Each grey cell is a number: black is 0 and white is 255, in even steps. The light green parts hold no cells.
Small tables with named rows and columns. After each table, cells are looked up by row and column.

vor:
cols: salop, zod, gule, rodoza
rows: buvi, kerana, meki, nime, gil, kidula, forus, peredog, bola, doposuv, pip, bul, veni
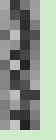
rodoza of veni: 105
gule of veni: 35
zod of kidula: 45
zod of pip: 158
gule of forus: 36
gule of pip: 85
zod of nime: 190
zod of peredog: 50
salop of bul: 131
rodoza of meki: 126

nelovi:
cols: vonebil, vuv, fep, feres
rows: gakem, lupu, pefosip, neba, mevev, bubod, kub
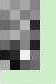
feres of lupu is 144
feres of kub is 104
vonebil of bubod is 25
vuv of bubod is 40
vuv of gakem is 148
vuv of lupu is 172
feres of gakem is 132
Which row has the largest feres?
lupu

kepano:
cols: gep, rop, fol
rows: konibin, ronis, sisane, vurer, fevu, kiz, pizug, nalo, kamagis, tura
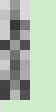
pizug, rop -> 86
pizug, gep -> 204
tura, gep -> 65
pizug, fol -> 167
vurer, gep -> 205
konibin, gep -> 216
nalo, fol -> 172
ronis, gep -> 195
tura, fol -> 82
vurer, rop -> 88
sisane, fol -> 121
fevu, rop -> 156
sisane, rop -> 55
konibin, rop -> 153
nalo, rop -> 106
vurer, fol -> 179
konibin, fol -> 217
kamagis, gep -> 67
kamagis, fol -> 68

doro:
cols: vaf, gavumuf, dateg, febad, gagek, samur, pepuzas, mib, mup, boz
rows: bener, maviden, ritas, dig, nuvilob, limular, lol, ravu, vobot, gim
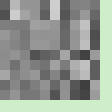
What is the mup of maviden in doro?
152
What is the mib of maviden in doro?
121
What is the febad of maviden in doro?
149
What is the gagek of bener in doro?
106
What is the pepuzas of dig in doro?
105
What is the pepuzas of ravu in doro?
92
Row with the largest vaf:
ravu

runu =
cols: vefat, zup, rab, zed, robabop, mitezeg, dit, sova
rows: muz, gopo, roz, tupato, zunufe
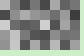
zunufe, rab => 85
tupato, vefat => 152
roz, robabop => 207
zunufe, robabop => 95
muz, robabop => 72
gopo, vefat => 74
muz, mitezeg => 168
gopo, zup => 142
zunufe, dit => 87
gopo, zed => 149
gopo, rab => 172
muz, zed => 118
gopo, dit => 154
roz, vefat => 205
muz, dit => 98
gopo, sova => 61
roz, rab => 91
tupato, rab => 121
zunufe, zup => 198
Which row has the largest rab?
gopo

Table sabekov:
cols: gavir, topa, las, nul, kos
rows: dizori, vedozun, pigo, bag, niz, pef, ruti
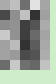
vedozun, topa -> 143
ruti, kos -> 194
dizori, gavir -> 171
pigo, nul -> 84
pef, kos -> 173
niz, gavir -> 161
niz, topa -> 187
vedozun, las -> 193
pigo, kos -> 171
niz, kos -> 168
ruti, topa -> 200
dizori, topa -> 191
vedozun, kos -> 160
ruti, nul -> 103
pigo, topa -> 146
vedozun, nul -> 50
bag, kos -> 164
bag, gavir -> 201
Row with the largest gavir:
bag

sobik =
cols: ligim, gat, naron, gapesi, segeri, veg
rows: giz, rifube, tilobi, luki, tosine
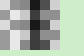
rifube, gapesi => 61
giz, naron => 136
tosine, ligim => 154
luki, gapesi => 61
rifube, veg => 143
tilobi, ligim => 219
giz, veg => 208
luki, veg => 143
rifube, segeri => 143
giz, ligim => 219

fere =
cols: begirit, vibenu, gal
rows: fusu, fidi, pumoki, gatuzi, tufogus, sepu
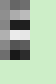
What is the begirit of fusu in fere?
137
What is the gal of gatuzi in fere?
230
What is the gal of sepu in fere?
44
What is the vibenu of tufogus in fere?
84
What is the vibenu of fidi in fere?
172
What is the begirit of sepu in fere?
110
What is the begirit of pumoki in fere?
134
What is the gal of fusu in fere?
110
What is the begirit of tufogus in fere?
136
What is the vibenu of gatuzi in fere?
235
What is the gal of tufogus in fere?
92
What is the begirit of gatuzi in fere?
176
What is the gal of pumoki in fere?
31
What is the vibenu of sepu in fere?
24
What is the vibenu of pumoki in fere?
30
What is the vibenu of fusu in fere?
102
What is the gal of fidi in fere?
187
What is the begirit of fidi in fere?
143
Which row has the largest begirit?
gatuzi

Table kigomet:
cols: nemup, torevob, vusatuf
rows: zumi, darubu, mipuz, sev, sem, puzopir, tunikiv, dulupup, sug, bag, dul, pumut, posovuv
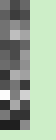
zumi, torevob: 73
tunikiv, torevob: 96
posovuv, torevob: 31
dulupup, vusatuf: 161
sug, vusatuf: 57
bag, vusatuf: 209
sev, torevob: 190
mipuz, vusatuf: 117
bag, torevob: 126
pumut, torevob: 52
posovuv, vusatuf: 138
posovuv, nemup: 30
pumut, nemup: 121
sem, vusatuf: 100
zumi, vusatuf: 103
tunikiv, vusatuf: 143
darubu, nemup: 94
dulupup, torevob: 174
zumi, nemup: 124
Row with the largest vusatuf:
bag

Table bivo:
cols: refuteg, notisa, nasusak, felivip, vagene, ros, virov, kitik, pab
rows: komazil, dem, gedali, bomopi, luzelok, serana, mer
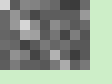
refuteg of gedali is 104
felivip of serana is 68
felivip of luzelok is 90
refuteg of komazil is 214
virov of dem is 93
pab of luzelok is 88
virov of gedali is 112
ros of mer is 120
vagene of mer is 88
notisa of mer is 123
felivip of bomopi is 160
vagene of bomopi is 90
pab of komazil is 106
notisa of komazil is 90

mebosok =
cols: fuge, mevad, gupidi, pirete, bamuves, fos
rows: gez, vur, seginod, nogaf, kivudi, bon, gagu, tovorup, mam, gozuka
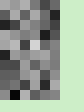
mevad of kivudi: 184
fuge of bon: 34
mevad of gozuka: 6
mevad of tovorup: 96
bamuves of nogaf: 29
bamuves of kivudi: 103
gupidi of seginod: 154
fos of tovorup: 142
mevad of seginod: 68
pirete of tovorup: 165
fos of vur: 35
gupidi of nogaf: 126
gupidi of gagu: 156
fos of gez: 105
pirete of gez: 121
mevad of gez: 154

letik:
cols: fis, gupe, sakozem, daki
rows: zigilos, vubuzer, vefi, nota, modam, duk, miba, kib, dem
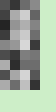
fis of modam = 135
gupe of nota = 176
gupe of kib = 167
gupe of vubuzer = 171
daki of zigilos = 138
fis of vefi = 36
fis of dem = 171
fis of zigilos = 83
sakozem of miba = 109
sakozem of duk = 126
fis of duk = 76
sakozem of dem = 191
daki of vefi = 132

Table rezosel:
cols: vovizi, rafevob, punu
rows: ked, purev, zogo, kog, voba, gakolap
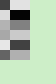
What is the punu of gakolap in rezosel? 176
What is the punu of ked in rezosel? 226
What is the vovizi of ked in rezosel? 66
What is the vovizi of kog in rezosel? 168
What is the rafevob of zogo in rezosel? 129
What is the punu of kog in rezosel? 202
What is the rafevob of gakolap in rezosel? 176
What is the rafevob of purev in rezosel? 4
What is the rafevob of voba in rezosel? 65
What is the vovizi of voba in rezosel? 231
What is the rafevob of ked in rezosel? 226
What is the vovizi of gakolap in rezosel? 100
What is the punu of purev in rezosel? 4
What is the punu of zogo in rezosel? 129
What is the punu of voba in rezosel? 65
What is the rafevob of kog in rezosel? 202

